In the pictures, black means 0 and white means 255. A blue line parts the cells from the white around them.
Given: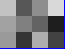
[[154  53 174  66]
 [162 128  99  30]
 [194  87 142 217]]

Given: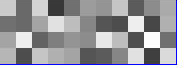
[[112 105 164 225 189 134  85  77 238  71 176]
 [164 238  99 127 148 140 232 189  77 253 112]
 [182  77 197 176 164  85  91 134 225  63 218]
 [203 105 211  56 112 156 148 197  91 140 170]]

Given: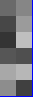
[[ 52 191]
 [ 71 155]
 [ 86  79]
 [106 134]
 [141  64]
 [168 183]]

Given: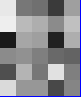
[[ 25 166 159  33 174]
 [ 79 180 119 225 127]
 [139 145 127 105  99]
 [218 151 151  72 133]
 [232 119 112  58 159]
 [238 186 174 139 192]]

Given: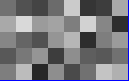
[[ 88 120 149  61 142  94  88 113]
 [113  81  68 107 203  53  61 169]
 [126 188  39 142  74 113 196 176]
 [134 101  81 149 182  45 126 155]
 [169 217 155 163 126 210 134  45]]

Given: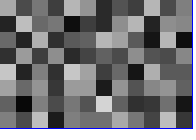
[[ 35 190 105 119  14  62  42 142 182  35 142 135]
 [ 48 155  62 142  42  68  97  75 142  83  75 135]
 [ 97   8 127  75 119  83 212  97  48  55 112  21]
 [105  35 175  48  90  97 182 162  90  21 182  14]
 [127  75 190  27 127 112 112 169 119  68 190  55]
 [162 105 148  55 155 155  27 148  83 135 148  97]
 [169  75 119  62 182 148  42  83  62 182  75 127]
 [198  35 127  48 198 162  62 105  21 175  90  90]]

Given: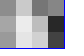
[[141 202 118 134]
 [154 229 209  66]
 [166 236 189  40]]

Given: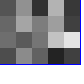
[[ 77 139  97  35  64]
 [ 84 145  49 179  56]
 [103 165 125 158  64]
 [110  90 117 194 228]]

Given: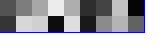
[[ 53 215 208  13 222  25 139 180  98]
 [ 83 125 167 236 174  46  68 194   5]]
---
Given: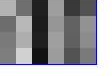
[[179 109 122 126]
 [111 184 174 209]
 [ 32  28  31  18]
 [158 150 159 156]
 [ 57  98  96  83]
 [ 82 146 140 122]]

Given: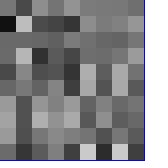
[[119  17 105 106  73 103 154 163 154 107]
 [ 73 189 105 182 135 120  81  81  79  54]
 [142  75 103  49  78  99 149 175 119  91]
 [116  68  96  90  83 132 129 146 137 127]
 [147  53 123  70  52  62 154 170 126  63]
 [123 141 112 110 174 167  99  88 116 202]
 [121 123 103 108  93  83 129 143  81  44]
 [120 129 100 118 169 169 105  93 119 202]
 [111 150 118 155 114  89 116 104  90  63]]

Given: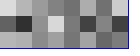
[[219  98 182]
 [182  48 176]
 [155 145 139]
 [130 216 160]
 [113 122 118]
 [173  66 163]
 [113 132 104]
 [203  65 124]]

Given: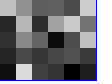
[[192  38  50  36  16]
 [145 184 136  73 219]
 [ 95  46 101  53  64]
 [ 97 162  12  71  52]
 [ 75 203  76  82   1]
 [205 115 191  57  31]]

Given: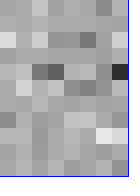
[[167 175 220 162 184 171 171 140 183 164 168]
 [170 171 176 170 192 211 168 176 183 177 181]
 [195 179 205 171 119 178 183 158 154 156 164]
 [161 171 150 167  96 193 168 164 171 170 182]
 [174 170 152 167 178 142 165 194 183 180 157]
 [169 171 120 167 185 130 171 197 171 166 166]
 [138 166 163 159 142 147 164 171 232 158 178]
 [178 164 206 174  46 186 166 152 218 171 147]]

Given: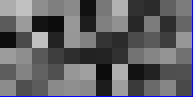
[[173  91  13 156  93 140]
 [193 155  74 141 131  79]
 [142  19 192  89  98  92]
 [127  12  35  62  80 138]
 [138 152 150  46 150 143]
 [ 17  29 129  34 160 138]
 [120 128  52  35  12  28]
 [177 145  42  49 176 158]
 [ 49  39  76 115  18  58]
 [ 43 124  90 132  33 105]
 [ 96  45  62 148  78 134]
 [124 102 150 113  80  73]]

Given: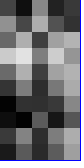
[[ 68 145 104 203 106  52   3  14  58  26]
 [ 15  71 175 226 176 125  49   2 131  90]
 [136 174  63 126  63  45  48  91  46  42]
 [ 34  82 161 205 162 120  57  22 125  92]
 [ 57  50 179 149 178 171 135  86 173 159]]

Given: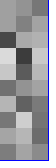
[[160 160  72 218 199 113 181 119 165 125]
 [147 129 170  60  91 147  97 206 182 164]
 [119 163 177 200 183 163 122 116 108 139]]
